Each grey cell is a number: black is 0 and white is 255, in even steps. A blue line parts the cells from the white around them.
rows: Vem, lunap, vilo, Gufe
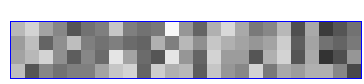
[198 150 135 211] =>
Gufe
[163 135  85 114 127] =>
Vem
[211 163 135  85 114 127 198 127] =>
Vem
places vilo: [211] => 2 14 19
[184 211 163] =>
Vem
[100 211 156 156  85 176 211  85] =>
vilo

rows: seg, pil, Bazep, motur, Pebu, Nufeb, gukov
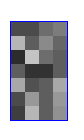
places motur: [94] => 0 3
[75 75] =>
seg
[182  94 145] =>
gukov
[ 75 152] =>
Nufeb
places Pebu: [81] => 1
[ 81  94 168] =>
Pebu

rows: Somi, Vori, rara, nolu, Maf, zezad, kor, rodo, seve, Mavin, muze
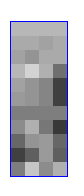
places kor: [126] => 0 1 2 3
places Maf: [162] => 0
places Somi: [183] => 0 1 2 3
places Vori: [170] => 0 1 3

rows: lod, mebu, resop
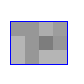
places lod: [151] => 0 1
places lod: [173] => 2
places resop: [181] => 0 2 3
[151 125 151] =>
mebu

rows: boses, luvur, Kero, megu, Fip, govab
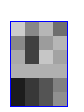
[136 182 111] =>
boses
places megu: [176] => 0 1 2 3

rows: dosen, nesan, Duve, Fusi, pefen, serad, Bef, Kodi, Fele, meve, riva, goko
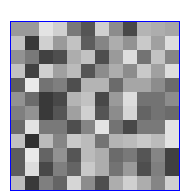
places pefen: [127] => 3
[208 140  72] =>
dosen
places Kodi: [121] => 2 3 9 10
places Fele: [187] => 2 5 8 10

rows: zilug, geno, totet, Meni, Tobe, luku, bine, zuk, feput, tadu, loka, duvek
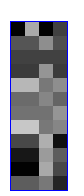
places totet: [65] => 0 1 2 3
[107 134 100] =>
luku
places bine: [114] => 0 1 2
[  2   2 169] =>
loka
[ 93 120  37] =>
duvek

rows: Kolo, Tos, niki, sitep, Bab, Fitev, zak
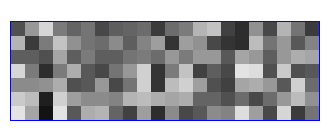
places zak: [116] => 21
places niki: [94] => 0 1 4 6 7 18
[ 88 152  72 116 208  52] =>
Bab
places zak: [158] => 9 17
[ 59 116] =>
zak
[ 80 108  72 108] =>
Fitev

